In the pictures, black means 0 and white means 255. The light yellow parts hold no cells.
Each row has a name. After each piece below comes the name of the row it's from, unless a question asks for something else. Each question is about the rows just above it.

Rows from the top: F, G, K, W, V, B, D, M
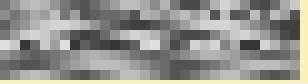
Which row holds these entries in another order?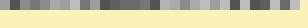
G
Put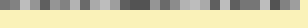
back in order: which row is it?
M
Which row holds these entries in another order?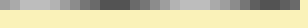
D
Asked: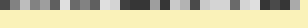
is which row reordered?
V

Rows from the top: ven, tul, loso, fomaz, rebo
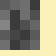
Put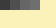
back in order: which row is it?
rebo
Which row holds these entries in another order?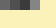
loso
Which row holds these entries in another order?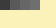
ven
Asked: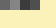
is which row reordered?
loso
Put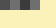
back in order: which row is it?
tul

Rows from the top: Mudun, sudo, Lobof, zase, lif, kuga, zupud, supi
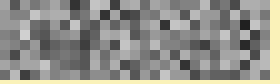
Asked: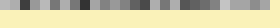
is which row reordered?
zupud
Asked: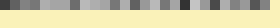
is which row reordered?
sudo
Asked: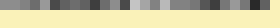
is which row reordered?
lif

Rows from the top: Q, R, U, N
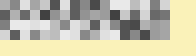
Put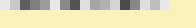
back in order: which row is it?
U
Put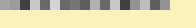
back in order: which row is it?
R
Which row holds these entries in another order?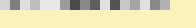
Q
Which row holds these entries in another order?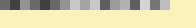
R
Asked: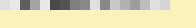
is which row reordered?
Q
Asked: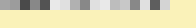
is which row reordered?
N
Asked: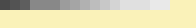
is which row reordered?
N

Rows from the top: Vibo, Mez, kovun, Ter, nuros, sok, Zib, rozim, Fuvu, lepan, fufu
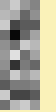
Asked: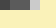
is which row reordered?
kovun
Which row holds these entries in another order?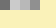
nuros
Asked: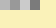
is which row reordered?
rozim
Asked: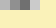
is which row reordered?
nuros
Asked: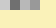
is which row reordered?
fufu
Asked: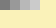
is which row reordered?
rozim

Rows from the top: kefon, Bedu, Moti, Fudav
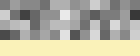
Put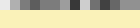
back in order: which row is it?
Bedu
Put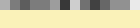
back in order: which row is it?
Bedu
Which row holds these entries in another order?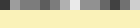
Bedu

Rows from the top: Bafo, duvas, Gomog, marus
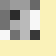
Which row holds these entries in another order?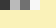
marus
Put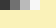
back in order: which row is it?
marus
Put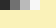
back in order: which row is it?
duvas

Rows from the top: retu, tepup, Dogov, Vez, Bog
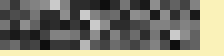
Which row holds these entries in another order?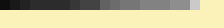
retu
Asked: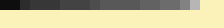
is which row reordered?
Bog
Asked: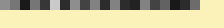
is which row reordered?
Vez
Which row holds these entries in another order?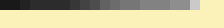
Dogov
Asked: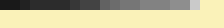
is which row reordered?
Vez

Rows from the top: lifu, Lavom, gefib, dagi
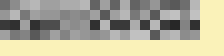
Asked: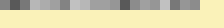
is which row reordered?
dagi
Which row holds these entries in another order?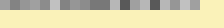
Lavom

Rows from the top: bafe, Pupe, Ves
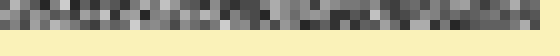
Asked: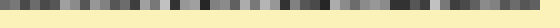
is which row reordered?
Pupe
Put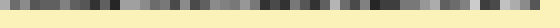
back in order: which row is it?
bafe
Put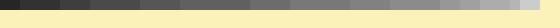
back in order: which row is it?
Ves
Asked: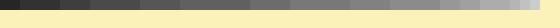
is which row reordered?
bafe

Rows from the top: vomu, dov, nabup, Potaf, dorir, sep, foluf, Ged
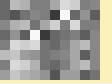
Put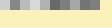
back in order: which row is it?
foluf
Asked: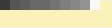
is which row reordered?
dov
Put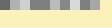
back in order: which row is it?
vomu
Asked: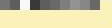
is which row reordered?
Potaf

